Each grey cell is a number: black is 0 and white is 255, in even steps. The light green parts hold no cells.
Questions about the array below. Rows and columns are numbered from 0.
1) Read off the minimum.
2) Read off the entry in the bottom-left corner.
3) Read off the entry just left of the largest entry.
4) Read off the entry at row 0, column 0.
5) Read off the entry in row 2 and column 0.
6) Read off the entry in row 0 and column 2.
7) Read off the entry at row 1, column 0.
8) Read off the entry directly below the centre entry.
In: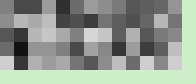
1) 18
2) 206
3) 128
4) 128
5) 86
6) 73
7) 141
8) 162

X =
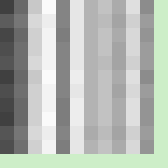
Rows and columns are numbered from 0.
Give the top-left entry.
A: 64
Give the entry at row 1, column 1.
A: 118
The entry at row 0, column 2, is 200
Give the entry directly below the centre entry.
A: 230
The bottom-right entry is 148
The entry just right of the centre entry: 179
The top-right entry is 140
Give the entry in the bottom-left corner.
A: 78
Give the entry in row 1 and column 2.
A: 216
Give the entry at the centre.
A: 237
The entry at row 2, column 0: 70
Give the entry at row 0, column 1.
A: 105
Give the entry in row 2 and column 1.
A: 105
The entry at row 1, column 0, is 92
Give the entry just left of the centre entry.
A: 132

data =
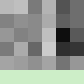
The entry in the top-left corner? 185
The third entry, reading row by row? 122
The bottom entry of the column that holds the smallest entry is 116
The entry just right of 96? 110
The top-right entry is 110
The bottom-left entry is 164
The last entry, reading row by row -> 151
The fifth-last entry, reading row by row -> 157
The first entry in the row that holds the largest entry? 122

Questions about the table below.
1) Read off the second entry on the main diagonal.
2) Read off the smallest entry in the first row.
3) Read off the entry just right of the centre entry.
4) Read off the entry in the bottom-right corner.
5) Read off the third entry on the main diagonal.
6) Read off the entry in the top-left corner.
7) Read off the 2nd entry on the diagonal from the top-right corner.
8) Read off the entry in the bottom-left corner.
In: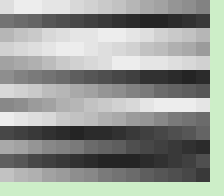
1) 107
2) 130
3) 142
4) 57
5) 201
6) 222
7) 49
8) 194

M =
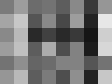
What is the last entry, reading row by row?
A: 199
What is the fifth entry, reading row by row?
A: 93
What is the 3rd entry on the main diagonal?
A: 41
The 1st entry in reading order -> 123
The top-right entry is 150
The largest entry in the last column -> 231
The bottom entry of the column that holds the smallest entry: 35
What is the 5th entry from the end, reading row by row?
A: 123
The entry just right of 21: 207
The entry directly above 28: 21
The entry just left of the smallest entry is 57
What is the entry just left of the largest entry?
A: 35
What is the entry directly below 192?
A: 143
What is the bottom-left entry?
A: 150

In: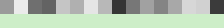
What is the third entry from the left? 111
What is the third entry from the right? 215
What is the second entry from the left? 235
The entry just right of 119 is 161
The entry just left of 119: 53

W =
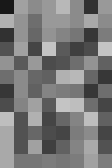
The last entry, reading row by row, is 124
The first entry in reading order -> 24
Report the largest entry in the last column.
196
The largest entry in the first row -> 184
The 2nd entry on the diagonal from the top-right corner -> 169
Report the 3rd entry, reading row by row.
139
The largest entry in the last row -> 169
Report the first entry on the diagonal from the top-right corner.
153
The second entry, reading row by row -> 161
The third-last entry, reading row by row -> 124
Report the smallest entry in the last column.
55
